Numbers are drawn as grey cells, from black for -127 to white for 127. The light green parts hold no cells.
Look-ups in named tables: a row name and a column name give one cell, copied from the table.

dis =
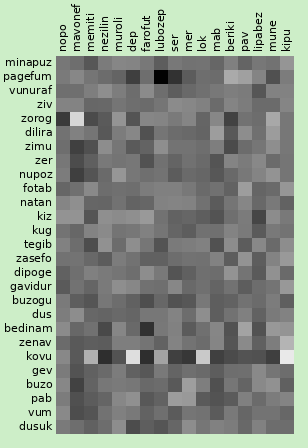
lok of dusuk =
-9
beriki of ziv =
4
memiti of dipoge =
0
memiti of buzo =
-28
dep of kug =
-8
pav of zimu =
-19
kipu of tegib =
13
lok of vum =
-13
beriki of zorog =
-61
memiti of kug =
3
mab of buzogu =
-33
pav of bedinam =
35
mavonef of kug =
-24
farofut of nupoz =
-16
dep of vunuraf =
-18
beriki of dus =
-13
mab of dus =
-33
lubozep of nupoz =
-12

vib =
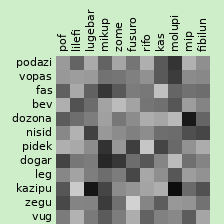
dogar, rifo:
-40
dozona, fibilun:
-26
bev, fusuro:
35
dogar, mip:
-15
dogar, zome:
-72
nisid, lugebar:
-62
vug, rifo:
-29
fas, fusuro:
-3

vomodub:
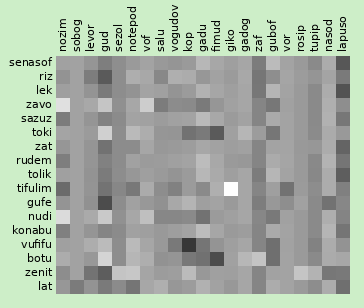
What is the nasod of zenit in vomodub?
-8
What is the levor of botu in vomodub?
24
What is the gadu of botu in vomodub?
-14
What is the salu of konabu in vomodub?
25
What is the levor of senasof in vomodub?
21
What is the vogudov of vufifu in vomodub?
-6
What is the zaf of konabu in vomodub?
5
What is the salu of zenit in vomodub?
28
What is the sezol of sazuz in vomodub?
11
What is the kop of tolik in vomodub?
27
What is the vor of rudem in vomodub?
37
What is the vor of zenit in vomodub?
35
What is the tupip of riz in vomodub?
21
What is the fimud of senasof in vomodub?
39
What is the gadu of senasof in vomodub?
55
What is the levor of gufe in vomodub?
17
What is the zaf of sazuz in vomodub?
5
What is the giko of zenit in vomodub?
31
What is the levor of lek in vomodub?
20
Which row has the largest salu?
lat

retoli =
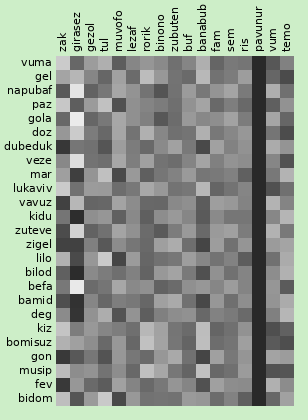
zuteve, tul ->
-14
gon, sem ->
-7
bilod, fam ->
17
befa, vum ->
22
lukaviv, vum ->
-46
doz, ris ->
23
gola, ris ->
-3
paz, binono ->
-3
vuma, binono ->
10
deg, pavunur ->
-86
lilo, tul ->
74
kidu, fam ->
10
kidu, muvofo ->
-31
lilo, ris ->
-34
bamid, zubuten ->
42
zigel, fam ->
29
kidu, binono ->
13
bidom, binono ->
-11
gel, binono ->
24

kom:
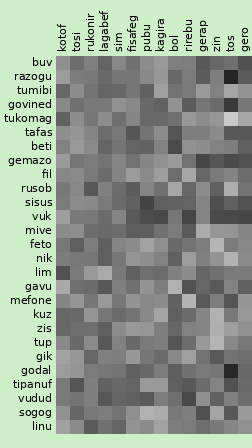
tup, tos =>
8
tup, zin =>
53
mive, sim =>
-18
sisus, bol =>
-29
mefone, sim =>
-8
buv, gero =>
-47
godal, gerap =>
-5
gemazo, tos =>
-53
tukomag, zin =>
22
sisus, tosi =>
12
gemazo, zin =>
-41
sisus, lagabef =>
-5

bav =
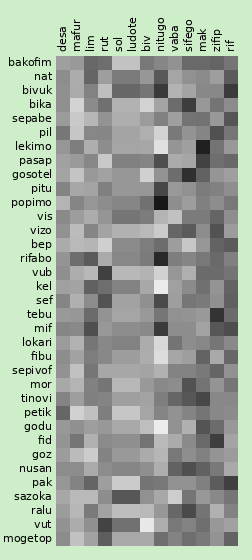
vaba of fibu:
38
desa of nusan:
12
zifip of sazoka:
9
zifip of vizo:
-45
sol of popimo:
6
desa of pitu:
4
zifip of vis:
-26
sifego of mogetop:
-17
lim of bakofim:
-23
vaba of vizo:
-25
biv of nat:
23
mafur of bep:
57
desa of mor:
40
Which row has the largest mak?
mif

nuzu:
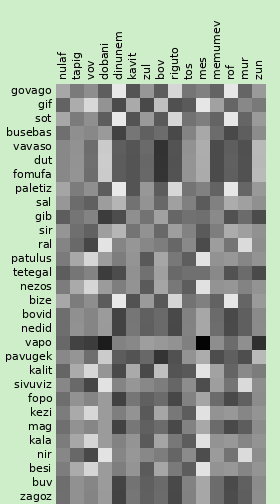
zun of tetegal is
-53
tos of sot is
-13
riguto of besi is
-5
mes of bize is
0
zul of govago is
23
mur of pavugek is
-49
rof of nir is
-12
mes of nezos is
97
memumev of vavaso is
-52
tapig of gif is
44
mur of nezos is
3
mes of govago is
0
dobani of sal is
29
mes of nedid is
39
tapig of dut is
19
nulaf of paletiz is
37
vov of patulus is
86
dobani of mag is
27

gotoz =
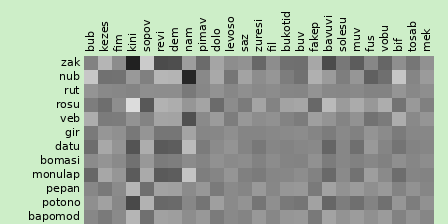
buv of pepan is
24
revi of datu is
-37
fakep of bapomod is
-6
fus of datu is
25
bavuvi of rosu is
58
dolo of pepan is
-5
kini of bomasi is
-14
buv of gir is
12
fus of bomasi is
7
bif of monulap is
-18
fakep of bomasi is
17
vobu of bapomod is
27
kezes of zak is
53
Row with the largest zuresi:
rosu

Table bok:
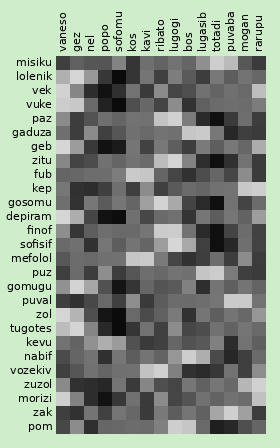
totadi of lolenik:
-7
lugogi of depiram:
-14
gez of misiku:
-31
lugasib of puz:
69
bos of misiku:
-26
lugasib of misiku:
15
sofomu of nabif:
-9
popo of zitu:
-14
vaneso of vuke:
76
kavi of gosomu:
31
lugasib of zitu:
-81
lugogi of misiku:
-13
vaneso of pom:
-56
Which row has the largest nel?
gomugu

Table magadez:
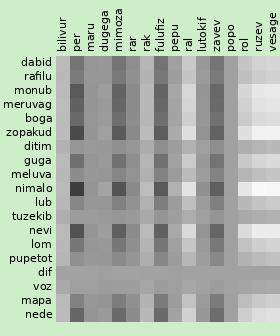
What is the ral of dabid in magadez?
73
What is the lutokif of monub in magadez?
21
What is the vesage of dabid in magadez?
86
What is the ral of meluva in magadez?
59
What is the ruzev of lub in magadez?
68
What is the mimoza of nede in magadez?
-21
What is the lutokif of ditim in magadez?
31
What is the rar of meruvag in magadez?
11
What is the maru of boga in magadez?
22

